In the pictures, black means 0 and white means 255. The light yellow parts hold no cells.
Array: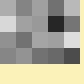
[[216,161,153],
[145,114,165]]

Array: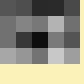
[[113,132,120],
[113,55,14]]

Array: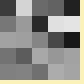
[[119,154,41],
[162,159,133]]

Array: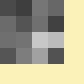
[[107,84,112],
[111,115,199]]

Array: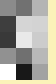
[[62,213,210],
[56,232,203]]

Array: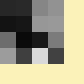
[[19,22,151],
[109,10,23]]
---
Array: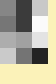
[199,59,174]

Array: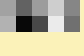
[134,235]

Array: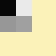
[234,152]

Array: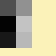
[144,3]

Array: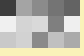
[99,127,138]

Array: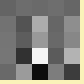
[102,102,153,49,105]

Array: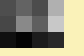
[176,95,4]

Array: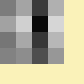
[176,9,168,130]

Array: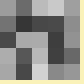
[159,74,171,87,167]
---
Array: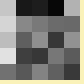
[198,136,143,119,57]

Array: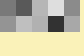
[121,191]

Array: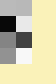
[186,233]

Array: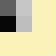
[96,190]

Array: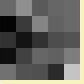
[105,58,50,96,196]

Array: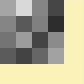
[165,89,68,162]

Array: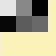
[229,92]

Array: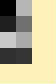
[2,110]
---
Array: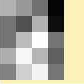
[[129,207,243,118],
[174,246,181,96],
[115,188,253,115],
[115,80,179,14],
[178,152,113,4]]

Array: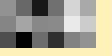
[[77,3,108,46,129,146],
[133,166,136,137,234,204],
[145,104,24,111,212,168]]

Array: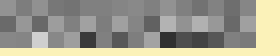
[[135,133,207,136,158,58,128,88,126,163,48,78,67,86,128,122],
[106,151,104,157,128,161,125,160,133,97,179,146,177,152,105,160],
[147,125,145,119,115,128,128,133,137,128,146,128,114,130,110,134]]

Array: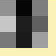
[[121,26,159],
[198,30,96],
[145,5,125]]

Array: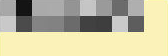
[[201,75,132,130,107,65,62,202,93],
[168,20,170,171,148,197,154,107,175]]

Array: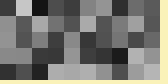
[[49,79,34,173,168,175,145,79,156,181],
[137,136,58,56,149,62,52,27,178,147],
[147,83,126,62,137,55,81,117,73,104],
[144,88,168,114,82,170,83,123,160,86],
[59,198,20,77,61,131,148,47,108,90]]

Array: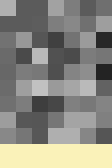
[[136,118,87,175,175,134,85],
[157,87,86,118,164,164,128],
[112,125,62,71,128,120,132],
[107,159,193,154,166,186,98],
[103,124,120,79,132,142,35],
[106,74,185,81,75,124,118],
[114,152,86,64,115,155,40],
[91,91,93,126,136,112,158],
[176,91,91,162,125,91,111]]
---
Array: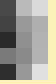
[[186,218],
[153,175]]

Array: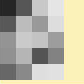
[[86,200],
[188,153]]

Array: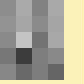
[[170,130],
[166,139]]

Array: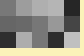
[[157,175],
[105,119]]

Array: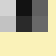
[[18,96],
[42,104]]

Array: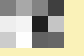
[[168,131],
[244,31]]

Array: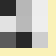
[[183,237],
[185,238]]
